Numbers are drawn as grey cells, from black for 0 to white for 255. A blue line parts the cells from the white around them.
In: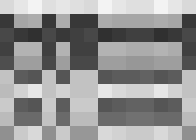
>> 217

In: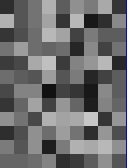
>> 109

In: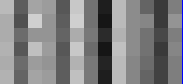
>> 164

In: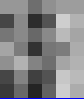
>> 36

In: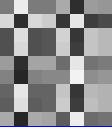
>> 170

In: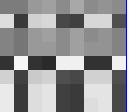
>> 221
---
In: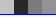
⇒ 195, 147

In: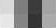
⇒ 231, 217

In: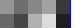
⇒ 220, 176

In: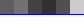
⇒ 204, 114

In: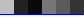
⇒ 192, 119

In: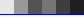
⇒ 230, 152

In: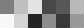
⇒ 248, 227

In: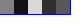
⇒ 217, 130
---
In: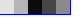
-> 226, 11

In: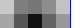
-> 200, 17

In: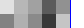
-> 225, 56

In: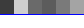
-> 207, 60

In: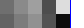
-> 221, 12

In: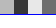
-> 232, 55
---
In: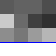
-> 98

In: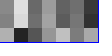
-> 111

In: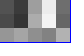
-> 236

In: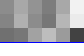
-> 168

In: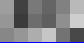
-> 129

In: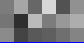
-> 82

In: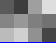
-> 159
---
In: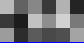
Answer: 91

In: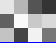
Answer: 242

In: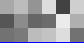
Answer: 188

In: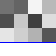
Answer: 178

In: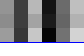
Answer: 199

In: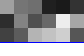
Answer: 180

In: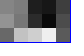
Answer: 207
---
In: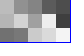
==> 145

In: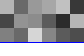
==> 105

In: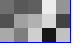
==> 88

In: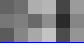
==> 111

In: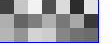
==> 197

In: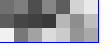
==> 126
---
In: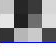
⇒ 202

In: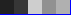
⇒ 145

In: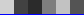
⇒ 194

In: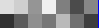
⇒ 112

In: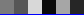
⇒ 166

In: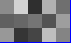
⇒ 191

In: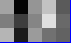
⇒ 113

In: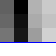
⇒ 157

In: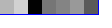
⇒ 153

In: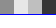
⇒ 191
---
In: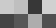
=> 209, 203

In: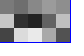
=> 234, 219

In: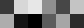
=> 231, 215

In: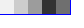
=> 241, 205

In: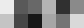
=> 236, 217

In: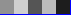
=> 207, 188
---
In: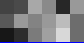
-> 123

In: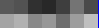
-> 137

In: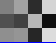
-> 38

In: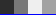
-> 239

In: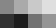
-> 114

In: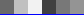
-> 242
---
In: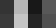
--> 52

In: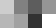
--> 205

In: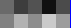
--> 106

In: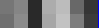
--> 118

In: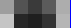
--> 158

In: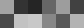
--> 163
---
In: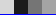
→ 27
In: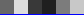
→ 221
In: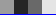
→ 37
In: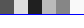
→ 222
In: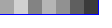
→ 209
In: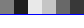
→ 29
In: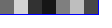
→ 212
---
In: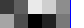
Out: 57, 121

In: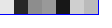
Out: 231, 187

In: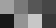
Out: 161, 56

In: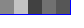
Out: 135, 86

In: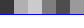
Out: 56, 154

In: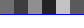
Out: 111, 90
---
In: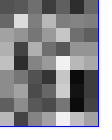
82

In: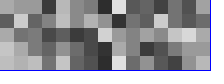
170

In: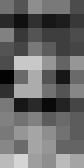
114

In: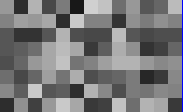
152

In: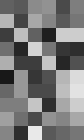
97
